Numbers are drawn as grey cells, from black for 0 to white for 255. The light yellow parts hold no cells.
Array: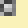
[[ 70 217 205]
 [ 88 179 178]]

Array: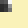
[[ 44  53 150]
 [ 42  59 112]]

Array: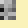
[[120 178 162]
 [ 16 153 125]]

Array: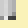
[[204 215 190]
 [204 213 190]]

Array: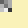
[[181 120 171]
 [195 239  54]]

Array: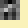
[[ 84  98 174]
 [134 192 114]]

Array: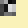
[[ 66  21 226]
 [ 70  22 220]]

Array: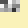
[[244 129 216]
 [174 155 172]]

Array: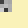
[[175 188 175]
 [205  55 172]]
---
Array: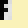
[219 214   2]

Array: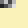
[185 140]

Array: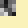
[115 114 103 166]

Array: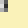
[ 89 221]

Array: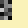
[ 18 132 201]

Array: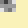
[224 155 151]
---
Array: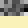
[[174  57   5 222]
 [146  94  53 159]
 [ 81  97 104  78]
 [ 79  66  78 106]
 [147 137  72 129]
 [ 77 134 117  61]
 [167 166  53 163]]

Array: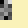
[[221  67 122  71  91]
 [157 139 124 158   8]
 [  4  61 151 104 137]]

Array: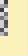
[[ 62 143 241 117 181  80  92 221 118]
 [222 167  61 213 121 208 206  83 182]]

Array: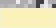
[[171  68]
 [174 208]
 [228 235]
 [ 63 214]
 [ 67  65]
 [171 165]
 [207 160]
 [174 194]
 [174 171]
 [238 169]
 [171 190]
 [171 186]
 [171 176]
 [171 182]]

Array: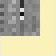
[[146 131 137 147 144 131 127 147 136]
 [138 127 133 143 114 121 111 116 159]
 [127 136 143 133 136 129 138 130 138]
 [140 129 134 133 127 132 119 131 147]
 [ 47  46 225  20 229 113 104 109 118]
 [140 136 131 134 132 133 136 135 134]
 [180 134 164 120 178 161 127 159 118]
 [140 160 166 138 139 163 131 127 137]
 [132 127 132 132 137 127 131 140 137]
 [135  95 144  86 145  98 131 105 135]]

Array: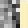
[[133  74 233  87  90  64  23]
 [222  51 100  86  42 109 125]
 [ 82 129 142 208 163 166 187]
 [133 164  95 140 134 156 198]
 [156 190 145 157 194 143 131]]
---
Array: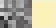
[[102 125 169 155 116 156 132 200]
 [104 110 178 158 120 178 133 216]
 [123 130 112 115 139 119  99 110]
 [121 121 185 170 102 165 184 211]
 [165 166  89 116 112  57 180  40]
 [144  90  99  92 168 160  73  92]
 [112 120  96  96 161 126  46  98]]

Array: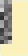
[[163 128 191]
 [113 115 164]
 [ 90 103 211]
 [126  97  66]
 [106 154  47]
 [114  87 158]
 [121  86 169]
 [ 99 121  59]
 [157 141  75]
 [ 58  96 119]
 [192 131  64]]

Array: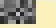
[[ 83 160  78  53 150 119 106 101 160]
 [ 87 142  87  63 144 102 100  96 138]
 [114  61 108 149  44 125 116 110  68]
 [119 161 133  36 197  39  49 124 165]
 [ 89  63  97 124  78  88 113  72  45]
 [ 73  54  63 151  26 156 155  67  41]]

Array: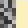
[[163  58 183 148]
 [169  61 186  67]
 [ 70 131  79 172]
 [ 79 170 182  49]
 [140 178  59  83]
 [192  53  47 131]
 [ 93 191 111  74]]

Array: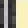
[[ 60  48 192  65]
 [ 69  41 191  42]
 [ 69  49 189  67]
 [ 56  47 193  64]
 [ 86  52 183  64]
 [ 79  51 185  66]
 [ 58  39 195  34]]

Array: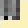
[[ 76 147 116  91 140]
 [ 79 139 123  98 141]
 [ 62 136 115  76 149]
 [ 83 133 128  99 147]
 [ 56  76 201   7 194]]
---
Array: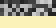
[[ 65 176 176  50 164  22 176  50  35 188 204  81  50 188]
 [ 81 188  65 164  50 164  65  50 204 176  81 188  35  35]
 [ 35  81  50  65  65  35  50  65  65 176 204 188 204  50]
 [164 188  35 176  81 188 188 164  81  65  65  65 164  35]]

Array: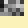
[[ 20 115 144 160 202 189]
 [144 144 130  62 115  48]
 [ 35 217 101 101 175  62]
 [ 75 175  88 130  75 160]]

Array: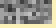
[[161  98 177  66 177  98  82 161 149 124 112 112 137]
 [161 161 149 137 177 161 177 193  82 177 137 161 124]
 [149 124 137 161 124  66  98 149 177  98 137  66  98]
 [137  98 124  98 193 137  82  98  98  98 112 161 177]
 [ 82 112  66 124 124 124 112  82 124 112 137 149 137]
 [161 112  52  82 177 112 137 149 149  98 124 112 124]]

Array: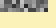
[[111  98 152 136 123  98 193  68  68 123 178  52]
 [164 111 111  52  98 178  36 123 164  98 123 136]
 [178  83  83 178  68 193 136 136 152  98  83 111]]

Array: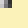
[[197 118  62]
 [212 133  48]]

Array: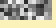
[[ 71 101 241 141 241 214  43 202 226 157 128  71 141]
 [170 226 128 115 141  56 101 214  85 226 241 170 157]
 [170 186 101 186 115 157 202 115 115  56  43 128 141]
 [ 43 141  71 101  85 214  43 170 128  85  71 128 128]
 [186  56  56 157 101 214 170 241 186  85  71 186 141]]

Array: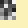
[[187 112 215 142]
 [128  54 128 230]
 [156  68  96  29]
 [ 68 230  84  84]
 [ 41 112  54 245]]

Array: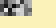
[[136  54 136 151 207  54 163 178]
 [ 69  24 124  11  85 191 124 178]
 [151  99  40  85 191 207 112 151]
 [ 69 234  24 178 221 207 112  99]]

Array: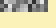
[[128  75 226 115 115 171 187  48 155  91 140 103]
 [ 75 171 202  91 155 187 202  60 128 115 140  91]
 [ 75 202 171 171 115 128 103 171  48 155 226  91]]
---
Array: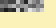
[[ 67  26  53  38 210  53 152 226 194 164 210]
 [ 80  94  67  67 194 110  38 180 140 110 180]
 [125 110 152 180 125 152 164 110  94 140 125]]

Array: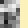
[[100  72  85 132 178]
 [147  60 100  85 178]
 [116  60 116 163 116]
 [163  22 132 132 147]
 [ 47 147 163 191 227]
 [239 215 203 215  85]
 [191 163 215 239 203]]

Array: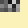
[[ 77 104  19 202  49]
 [ 92  77 120  65 148]
 [133 104 175  34 163]]

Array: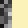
[[ 28 145  57]
 [130  57  85]
 [100  72 115]
 [ 42 115 145]
 [100  72 161]
 [ 16 145 175]
 [ 42  85 203]]

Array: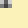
[[124  68 139]
 [197  96 210]]

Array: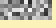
[[178 191  78 146 133  62 236  38 207 146 207 146  78]
 [162 191 133 223 223 236 104 248 118 162 223  62 162]
 [133 118 146 118 118 146 162  78 207 162 118 223 104]
 [162  92 207 178 162 118 191  92 207 191 178 191 146]
 [ 92 191 236  78  62 162 146 133 133 207 104  50 178]]
